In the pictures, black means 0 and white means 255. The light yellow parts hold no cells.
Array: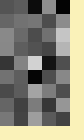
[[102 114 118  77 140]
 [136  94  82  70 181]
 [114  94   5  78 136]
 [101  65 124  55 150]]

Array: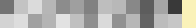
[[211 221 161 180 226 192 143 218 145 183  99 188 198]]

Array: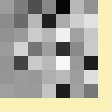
[[139 107 183  31 171 206 225]
 [156 211 116 158  47 137 202]
 [149 155 152 175 185 157 222]]

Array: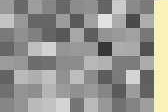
[[195 151 102 102 156  90 161 226 171  75 173]
 [102 132 191 210 149 153 152  55 172 170  82]
 [ 99 185 174 191 146 189 140  93 123 212  95]
 [134 148 186 193 211 117 185 151 113 131 158]]

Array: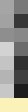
[[162  55]
 [211 107]
 [180  64]]

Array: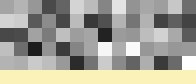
[[211 205  89 140  71 187  56  80 179 117 178  67  95  67]
 [191 109  28 147  59 133 166 246 173 250 151 164 151 153]]

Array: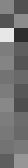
[[ 83 140]
 [125  94]
 [115 105]
 [136  78]
 [120 105]
 [ 94 150]]

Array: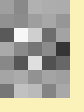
[[145 140 158 167 150]
 [170 138 117 139  53]
 [165 171 146 164 159]]

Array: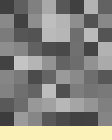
[[137  65 142 190 180 142  82 136]
 [142 134  97  77  73 112  68 178]
 [134 122  75 101 154 138 110  87]
 [ 89 108 152 161 183 165 149 128]]
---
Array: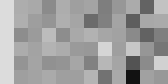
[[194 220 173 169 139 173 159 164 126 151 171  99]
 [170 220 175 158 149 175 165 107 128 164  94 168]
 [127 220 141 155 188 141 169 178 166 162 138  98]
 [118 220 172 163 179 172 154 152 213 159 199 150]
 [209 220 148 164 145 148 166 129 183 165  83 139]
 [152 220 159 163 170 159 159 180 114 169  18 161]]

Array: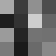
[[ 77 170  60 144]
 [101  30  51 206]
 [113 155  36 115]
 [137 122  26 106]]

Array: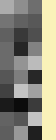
[[110 172 142]
 [ 88 116  97]
 [ 79  96  57]
 [130 107  38]
 [187 107 148]
 [ 39  86 126]
 [161  65 195]
 [ 59  26  11]
 [195  99  86]
 [ 31  94 152]]

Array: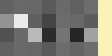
[[109  99 105 104  90 106  96]
 [ 92 147 235  95  68 108 105]
 [161  81 106 185  43 116  37]
 [109  97 105 103  90 108 100]]

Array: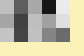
[[235 191  94 169  22]
 [223 165  65 191 161]
 [107 196  68 193 132]]

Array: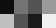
[[154  13 115  83]
 [240 191  83  26]]

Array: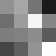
[[ 26 145 166 116]
 [134 110 156 245]
 [ 90 125 129 141]
 [252  69  94 147]]
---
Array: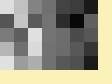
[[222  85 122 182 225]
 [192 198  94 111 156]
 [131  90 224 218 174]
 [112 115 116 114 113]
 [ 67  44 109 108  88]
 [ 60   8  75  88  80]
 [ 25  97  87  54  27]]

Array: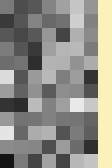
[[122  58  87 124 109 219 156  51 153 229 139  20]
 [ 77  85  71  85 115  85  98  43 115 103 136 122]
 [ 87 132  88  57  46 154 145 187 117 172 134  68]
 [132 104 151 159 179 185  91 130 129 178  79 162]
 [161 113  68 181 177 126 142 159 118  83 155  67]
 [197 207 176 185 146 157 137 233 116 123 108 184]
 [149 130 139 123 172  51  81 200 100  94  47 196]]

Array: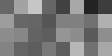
[[103 157 141 131]
 [163 103 135 100]
 [198 102  99  93]
 [102  86  94 121]
 [ 65 128 149  94]
 [168 128 141 183]
 [ 35 113  90 113]
 [ 61 176 142 168]]

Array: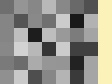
[[111 133 133 136 122 144]
 [149  84 191 210 108 201]
 [135 137  29 184 171  78]
 [184 112 189  54 150 135]
 [136 204 153 204 149 180]
 [105  25 124  64  34  58]
 [ 80 178 164  64 164 165]]

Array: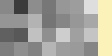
[[136 149  96 125]
 [ 59 149  88 143]
 [141 179 193 130]
 [119 117 143 181]
 [151 134 206 157]
 [157 151 160 154]
 [222 167 196 133]]

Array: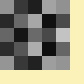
[[147  40 102  44 149]
 [ 56 105  21  86  56]
 [ 30 167 106 173  33]
 [163  16  73  14 158]
 [145  74 195 101 148]]
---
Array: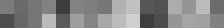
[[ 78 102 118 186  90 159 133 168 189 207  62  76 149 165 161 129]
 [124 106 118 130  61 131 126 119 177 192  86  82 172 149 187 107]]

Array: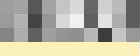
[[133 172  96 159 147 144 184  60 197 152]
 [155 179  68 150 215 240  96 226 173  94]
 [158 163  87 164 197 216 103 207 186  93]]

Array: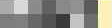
[[125 127 104  82  58 195 110]
 [171 216 139  98 137 145  90]]

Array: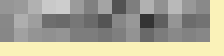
[[135 161 148 144 148 125 125 118 127 147 105 124 137 130 135]
 [136 174 158 110 106 119 106  84 135 152  52  95 149 108 114]
 [150 154 177 201 205 155 128 164  82 126 177 145 185 152 137]]

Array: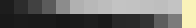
[[ 25  27  26  26  23  27  30  26  40  41  51  93 123]
 [ 29  44  65  91 140 177 184 189 195 194 192 190 195]]

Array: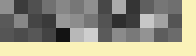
[[ 85  76  87  67  19 184 206  90 139 121 147  93 107]
 [ 89 135  69  58 152 141 118  83  46  59 199 162  84]
 [144  59  80 113 135 119 143  71 171  52  95 118 111]]

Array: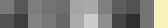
[[ 83  62 130 120 104 170 204 142  69  47 116]
 [121  88 125 115 111 165 169 127  92  82 116]]
